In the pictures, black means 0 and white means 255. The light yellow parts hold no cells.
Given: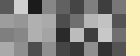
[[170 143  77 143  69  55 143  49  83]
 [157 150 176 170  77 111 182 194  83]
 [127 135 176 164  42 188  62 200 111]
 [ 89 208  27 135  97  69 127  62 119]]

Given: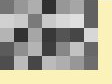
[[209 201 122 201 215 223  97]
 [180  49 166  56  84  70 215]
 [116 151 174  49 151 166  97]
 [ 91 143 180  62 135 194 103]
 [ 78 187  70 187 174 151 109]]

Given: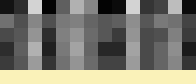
[[113  80 134  80 121 128 101  87  95 142  87 121 113  67]
 [ 74  87 148  45 128 148 107  87  59 148  74  80 128  59]
 [ 59  87 155  53 113 148 107  67  67 155  74 101 134  53]
 [ 45  95 177  32 121 163 101  39  39 163  74 101 142  26]
 [ 19  45 211   3  95 177 134   3  11 211  53  67 189  11]]

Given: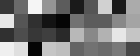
[[239 223   5 197 190 100 114 106 121  70]
 [231  85  48  19   5 114  92  92 136 164]
 [ 55 106 245 149  92  26  85 209  26 171]
 [ 48  77  55  63  41 184 136 178 231 197]]

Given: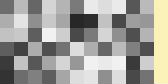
[[194 200  94 241 206  73 122 213 143  79 180]
 [173 228 143 200 166  39  45 194  73 158 151]
 [109 186 102 213 180 122 234 221 234  87 186]
 [ 94  66 173  79 115 221 173 102 186 128  79]
 [ 58 194  87 166 213 151 241 234 241  58 206]
 [ 51 109 128  94 166 221 228 143 221  73 115]]

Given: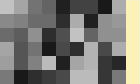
[[194 165 115 100  32  66  66  25 172]
 [165  85 115  25  73  46 179  73 172]
 [158  85 129 187  32 165 179  54  39]
 [137 129 107 107  46 172  32 144 152]
 [121  25  46  60  73 187 187  54 121]
 [107  93 144  46  79 194 100 144 144]]

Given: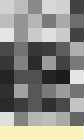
[[229 149 202 222 202  66]
 [222 130 181 188 169 101]
 [209 188 137 216 209  66]
 [188 149 181 122 169 109]
 [ 73 115  54  60  95 175]
 [ 54 130  42 156  66 122]
 [ 48 162  87 122 156 115]
 [ 42  60  87  48  73 196]
 [ 36  80  80  36  28 229]]

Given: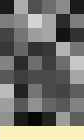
[[187  34 117  74  68  94]
 [158  88 145 102  88 131]
 [145  26   7  34 158  94]
 [131  42 109  62 109 199]
 [125 139 212 166  42 125]
 [ 88  62  74  74  80 166]
 [ 68 117 158 166  19  49]
 [ 56 102  49  56 179 117]
 [ 26 172  80 109 139  26]]

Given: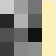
[[204 158 116]
 [ 80 100  17]
 [ 59 137 143]
 [ 38 178  92]]
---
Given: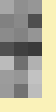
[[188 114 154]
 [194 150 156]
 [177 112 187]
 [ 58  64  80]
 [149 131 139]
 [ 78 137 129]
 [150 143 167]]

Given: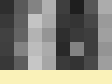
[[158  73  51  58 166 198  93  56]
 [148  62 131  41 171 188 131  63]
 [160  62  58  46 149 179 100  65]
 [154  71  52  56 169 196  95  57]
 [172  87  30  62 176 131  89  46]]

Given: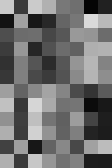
[[ 28  29 129 113 150 199  58 176]
 [188 161  72 136  99  23 159  65]
 [ 28  35 127  98 147 209  60 175]
 [ 30  68 157  96 116 191  62 145]
 [ 24  11 117 114 170 214  55 193]
 [ 91  52  75 133 164 137  99 159]
 [142 180 138  83  59  73 128  55]
 [131 182 149  86  43  85 127  49]
 [178 175  97 108  82  38 151  60]
 [108 149 153  87  71 110 108  78]
 [185 218 119 101  40  23 161  18]
 [ 33   4 111 120 177 203  58 202]]

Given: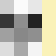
[[244 168 221]
 [143 136 160]
 [ 34 143  54]
 [231 251 206]]

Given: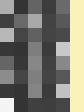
[[ 69  62  64  52 244]
 [193  59 132  52  56]
 [ 87  68 127  69 140]
 [136  65 135  55 101]
 [200  59 126  52  55]
 [ 73  68  97  69 184]
 [ 88  67 168 105  64]
 [106  60 100  52 174]]

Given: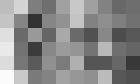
[[ 80  87 187 144 151 162 131 122 201 251]
 [ 56 103  85  85 176 123 144  90 119 220]
 [101 111 185 116 149 155 136  59 114 233]
 [ 87  76 136  81 106 169 101 153 106 223]
 [113 127 143 130 196 146 134  50 133 196]
 [110 104 130 160 200 161 111 126 212 189]]

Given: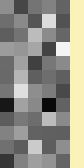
[[100 147 159 129  54]
 [142  94 203  93 112]
 [ 95  96  98 158 130]
 [138 188 109 120  92]
 [ 98   9 137 162  23]
 [ 73 124 142 223 117]
 [ 95 110  95 181 105]
 [138 119  64 161 106]
 [244  67 166 150 156]
 [102 139 188 115  94]
 [ 82 220  85 138 110]
 [ 99 130 116  70 142]]

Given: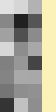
[[142 193  52]
 [145 142 117]
 [168 169 132]
 [ 68 151 128]
 [168 141 215]
 [139  80 161]
 [ 85  32 135]
 [178 214 225]]

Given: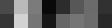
[[ 40 108 117 102  23 117 210  53]
 [ 49 107  87  44   9 123 186  74]]
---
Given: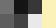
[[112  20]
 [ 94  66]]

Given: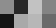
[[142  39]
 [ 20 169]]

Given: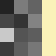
[[ 35 124]
 [ 70  52]]

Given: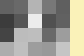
[[ 98 105]
 [ 60  86]]

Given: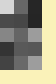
[[214 103]
 [ 74  71]]

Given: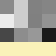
[[138 205]
 [236 205]]

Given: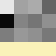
[[231 162]
 [  9 132]]

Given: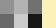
[[146 179]
 [105 203]]

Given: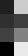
[[ 31 204]
 [ 48  63]]
